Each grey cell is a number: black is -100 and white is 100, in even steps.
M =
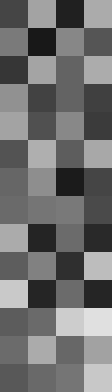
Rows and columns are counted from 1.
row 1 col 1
-46
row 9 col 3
-16
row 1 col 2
28
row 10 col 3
-63
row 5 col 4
-54
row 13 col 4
27
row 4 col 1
14
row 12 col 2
-17
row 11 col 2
-71
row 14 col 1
-31
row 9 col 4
-68
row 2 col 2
-81
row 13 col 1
-16
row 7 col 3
-79
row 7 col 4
-46
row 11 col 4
-71
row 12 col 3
61

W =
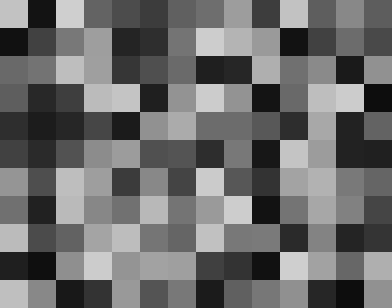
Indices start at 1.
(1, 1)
52
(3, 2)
-10
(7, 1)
17
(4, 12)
49
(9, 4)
29
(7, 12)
40
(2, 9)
41
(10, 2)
-88
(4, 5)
54
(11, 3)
-81
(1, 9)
23
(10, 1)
-76
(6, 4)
10
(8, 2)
-74
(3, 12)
8
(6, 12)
22
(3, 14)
14
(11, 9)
-25
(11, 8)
-79
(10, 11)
62
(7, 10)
-60
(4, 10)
-84
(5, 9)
-15
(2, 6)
-64
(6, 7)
-34
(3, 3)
49
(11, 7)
-6
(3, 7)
-17
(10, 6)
27
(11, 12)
-70
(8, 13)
1
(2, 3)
-6
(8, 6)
44
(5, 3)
-70
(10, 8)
-50
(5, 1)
-64
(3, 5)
-58

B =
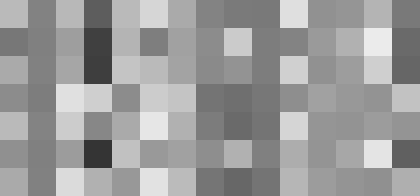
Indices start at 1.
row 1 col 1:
46
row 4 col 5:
10
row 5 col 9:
-17
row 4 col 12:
26
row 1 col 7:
33
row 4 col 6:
60
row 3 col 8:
8
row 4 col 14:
15
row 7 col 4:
39
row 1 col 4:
-27
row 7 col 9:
-19
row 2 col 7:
26
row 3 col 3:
30
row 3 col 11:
63
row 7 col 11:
43
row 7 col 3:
72
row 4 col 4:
62
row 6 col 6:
20
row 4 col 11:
11
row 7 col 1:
33
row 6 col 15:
-25
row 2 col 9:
59
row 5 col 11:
67
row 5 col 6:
80
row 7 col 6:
77
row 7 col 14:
13
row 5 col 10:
-9

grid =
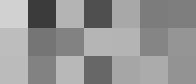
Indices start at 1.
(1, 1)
64
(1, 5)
32
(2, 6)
4
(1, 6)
-3
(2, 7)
17
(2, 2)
-8

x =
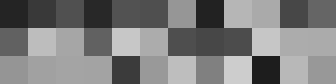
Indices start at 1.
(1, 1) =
-72
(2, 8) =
-44
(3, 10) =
-77
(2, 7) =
-39
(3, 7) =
49
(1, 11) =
-44
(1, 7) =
18
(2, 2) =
48
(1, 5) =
-36
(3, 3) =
29
